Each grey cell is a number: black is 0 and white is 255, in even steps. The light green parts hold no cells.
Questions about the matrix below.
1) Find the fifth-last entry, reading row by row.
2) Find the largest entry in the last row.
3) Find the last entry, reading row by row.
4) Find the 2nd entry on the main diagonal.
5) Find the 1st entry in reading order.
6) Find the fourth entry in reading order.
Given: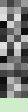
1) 123
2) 182
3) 82
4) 138
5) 123
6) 154

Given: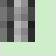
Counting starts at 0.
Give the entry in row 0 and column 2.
183
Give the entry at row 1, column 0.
117
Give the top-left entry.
101
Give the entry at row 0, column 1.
56
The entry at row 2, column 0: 117
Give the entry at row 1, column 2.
157
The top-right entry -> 44

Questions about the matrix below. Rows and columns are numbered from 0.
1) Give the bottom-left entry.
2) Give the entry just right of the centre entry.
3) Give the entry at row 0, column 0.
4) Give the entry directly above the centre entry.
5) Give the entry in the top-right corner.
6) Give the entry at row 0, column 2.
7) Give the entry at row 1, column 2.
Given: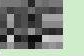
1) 108
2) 64
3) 120
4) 25
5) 120
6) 120
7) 79

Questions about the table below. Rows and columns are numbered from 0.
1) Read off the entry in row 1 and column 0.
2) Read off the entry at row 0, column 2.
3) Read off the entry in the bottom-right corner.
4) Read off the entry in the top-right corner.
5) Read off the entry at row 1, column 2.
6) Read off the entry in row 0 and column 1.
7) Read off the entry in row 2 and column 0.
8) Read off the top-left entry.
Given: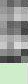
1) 154
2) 126
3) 126
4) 100
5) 184
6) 100
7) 169
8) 141

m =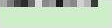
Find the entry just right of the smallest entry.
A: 153
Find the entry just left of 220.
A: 109
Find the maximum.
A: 220

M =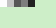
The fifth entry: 33
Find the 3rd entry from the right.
87
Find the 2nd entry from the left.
195

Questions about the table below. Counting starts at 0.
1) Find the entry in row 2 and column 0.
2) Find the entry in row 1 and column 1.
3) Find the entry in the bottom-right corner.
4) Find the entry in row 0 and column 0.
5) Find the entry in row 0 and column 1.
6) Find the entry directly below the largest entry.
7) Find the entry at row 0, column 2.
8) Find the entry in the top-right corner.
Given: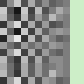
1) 186
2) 80
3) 111
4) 65
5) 140
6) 80
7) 201
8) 125

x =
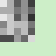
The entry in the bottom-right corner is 217
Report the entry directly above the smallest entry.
105
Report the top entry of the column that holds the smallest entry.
62
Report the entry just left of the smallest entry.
157
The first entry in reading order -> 231
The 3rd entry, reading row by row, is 91

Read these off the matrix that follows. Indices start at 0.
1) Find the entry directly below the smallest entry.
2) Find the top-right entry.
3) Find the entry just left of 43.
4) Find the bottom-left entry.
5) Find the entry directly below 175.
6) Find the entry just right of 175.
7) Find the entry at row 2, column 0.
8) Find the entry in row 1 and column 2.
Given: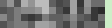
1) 108
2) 108
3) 55
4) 83
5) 136
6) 148
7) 136
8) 124

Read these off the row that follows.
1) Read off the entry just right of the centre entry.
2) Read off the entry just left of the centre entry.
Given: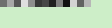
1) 32
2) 56

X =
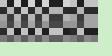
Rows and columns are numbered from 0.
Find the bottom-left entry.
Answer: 122
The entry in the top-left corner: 195
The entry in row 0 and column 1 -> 31
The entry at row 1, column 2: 43
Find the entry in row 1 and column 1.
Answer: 180
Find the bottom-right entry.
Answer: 122
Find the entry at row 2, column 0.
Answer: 164
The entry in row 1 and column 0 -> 43
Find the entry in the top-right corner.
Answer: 195
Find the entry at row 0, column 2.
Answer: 211
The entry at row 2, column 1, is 59

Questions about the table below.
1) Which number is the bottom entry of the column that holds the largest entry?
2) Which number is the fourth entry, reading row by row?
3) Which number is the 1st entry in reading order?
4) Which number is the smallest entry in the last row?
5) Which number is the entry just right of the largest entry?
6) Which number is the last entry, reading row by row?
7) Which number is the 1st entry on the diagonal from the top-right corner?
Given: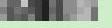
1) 87
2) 195
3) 154
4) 33
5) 74
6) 115
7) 154

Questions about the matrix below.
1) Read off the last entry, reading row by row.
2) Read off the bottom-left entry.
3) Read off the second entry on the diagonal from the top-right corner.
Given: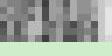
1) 214
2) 104
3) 200

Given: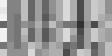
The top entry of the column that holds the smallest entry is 75
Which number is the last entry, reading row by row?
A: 190
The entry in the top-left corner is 242
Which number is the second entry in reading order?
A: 131
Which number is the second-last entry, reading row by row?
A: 145
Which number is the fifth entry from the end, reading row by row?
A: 202
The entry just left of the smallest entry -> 117
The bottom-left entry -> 202
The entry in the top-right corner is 145
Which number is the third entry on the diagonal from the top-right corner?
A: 202
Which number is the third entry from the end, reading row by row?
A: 102
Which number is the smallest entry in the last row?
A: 75
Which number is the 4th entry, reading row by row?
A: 190
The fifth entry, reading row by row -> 102
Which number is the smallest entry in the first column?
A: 102

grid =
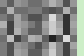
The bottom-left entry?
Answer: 122
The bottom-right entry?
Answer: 138
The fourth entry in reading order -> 138
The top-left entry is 138
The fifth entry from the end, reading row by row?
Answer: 150
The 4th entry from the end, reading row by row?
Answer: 203
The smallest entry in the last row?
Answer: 66
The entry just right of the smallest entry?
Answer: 81
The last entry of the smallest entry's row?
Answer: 110
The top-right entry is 150
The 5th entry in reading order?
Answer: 110
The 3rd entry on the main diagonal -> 163
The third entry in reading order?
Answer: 150
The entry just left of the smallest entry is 94
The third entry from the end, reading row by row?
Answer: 138

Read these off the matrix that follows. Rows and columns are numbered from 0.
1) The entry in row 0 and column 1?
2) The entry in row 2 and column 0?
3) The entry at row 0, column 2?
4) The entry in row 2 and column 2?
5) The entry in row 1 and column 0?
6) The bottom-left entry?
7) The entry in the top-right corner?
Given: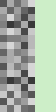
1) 170
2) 142
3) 113
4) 142
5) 170
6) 184
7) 214

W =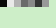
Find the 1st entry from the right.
152
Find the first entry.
9
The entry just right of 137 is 52
